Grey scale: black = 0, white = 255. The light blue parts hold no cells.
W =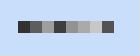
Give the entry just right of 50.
93
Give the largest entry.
199
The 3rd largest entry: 158

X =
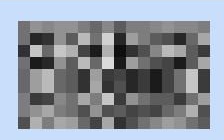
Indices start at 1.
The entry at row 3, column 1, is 50
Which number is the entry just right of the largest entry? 27
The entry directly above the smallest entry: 39
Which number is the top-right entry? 125
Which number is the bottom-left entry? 80
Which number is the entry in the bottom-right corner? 92
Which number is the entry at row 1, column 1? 113
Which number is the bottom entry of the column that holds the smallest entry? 50
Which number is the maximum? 218
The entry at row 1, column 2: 146
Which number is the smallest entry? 15
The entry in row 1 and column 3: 135
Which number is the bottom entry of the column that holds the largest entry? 167
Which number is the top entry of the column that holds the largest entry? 135
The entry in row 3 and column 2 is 197
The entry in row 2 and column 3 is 50
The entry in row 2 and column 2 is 39
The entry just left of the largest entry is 104
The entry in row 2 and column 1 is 113
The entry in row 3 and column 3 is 104
